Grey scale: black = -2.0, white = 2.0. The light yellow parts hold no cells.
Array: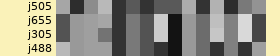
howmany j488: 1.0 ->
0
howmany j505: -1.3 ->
2
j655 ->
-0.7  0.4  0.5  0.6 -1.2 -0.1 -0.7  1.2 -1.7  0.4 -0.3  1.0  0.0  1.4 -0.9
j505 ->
0.6 -1.3  0.2  0.9 -1.2 -0.6 -1.2 -0.6 -0.6  0.7 -1.2  0.8 -1.3 -0.1  0.3
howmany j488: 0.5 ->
3

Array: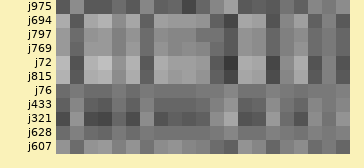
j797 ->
0.4 -0.3  0.3  0.4  0.0  0.3 -0.3  0.2  0.1  0.1 -0.2 -0.2 -0.6  0.3  0.2 -0.4  0.0  0.2 -0.3 -0.1 -0.4
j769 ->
0.4 -0.4  0.4  0.4  0.0  0.4 -0.3  0.3  0.1  0.2  0.1 -0.3 -0.6  0.3  0.2 -0.4  0.0  0.3 -0.3 -0.1 -0.4
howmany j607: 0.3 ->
5
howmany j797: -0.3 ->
3
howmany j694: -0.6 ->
2
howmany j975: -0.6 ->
6

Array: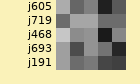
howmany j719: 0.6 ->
2
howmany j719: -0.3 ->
3

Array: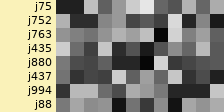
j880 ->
-0.1 -0.8 -0.9 -0.5 -1.4 -1.4 -1.9  1.3 -1.1 -0.9 -0.7 -0.6
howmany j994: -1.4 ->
3
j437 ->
-0.2 -1.2 -0.9 -1.0  1.2 -0.5  0.5 -0.4  1.1 -1.2 -0.8 -1.5

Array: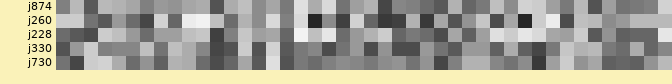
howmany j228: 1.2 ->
4
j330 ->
-0.7  0.4  1.2  0.0  0.1  0.1  1.0 -0.2  1.0  0.7  0.1 -0.9 -0.7  1.2 -0.7  1.3 -0.6 -0.1  0.1 -0.8 -0.2  0.4 -0.8  0.3 -0.8 -0.8  0.4 -0.2 -0.6  0.4  0.4 -0.5  0.7 -0.5 -0.9 -0.1  1.1  0.8  0.9 -0.1 -0.3  0.7 -0.4  0.1
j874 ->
0.0  0.9 -0.6  0.9  0.8  0.6  0.0  0.4  0.3  0.6  0.7 -0.7  0.7  1.0  0.2  0.6 -0.1  1.5  0.7  1.4 -0.2  0.5  0.8 -0.9  0.1  0.0 -0.3 -0.6  0.8 -0.4 -0.1  1.0  0.2  1.3  1.2  0.5 -0.1  0.9 -0.7  0.5 -0.2 -0.1  0.0  1.3

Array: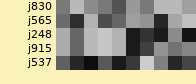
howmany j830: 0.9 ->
3
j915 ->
0.7 -0.4  0.9  1.1  0.8 -1.6 -1.0  0.3 -0.2  0.1

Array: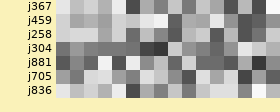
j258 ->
1.3  1.4  1.4  0.6  1.3 -0.3  1.0  0.1 -0.6  0.9  1.2 -0.6  0.9 -0.7 -0.2  1.2
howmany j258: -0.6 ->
2
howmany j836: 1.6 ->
1
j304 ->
-0.2  0.4  0.0 -0.1 -0.1 -0.2 -0.9 -1.1  1.2  0.3  0.0 -0.4  0.3  1.6  1.2  0.8

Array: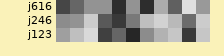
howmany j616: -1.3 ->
2
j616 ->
-0.9 -0.4  0.3  0.3 -1.3  0.3 -1.3  0.7 -0.5  1.5  0.4
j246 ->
0.2  0.3  1.2 -0.6 -1.1 -0.1  1.0  1.3  0.9 -0.3  1.2

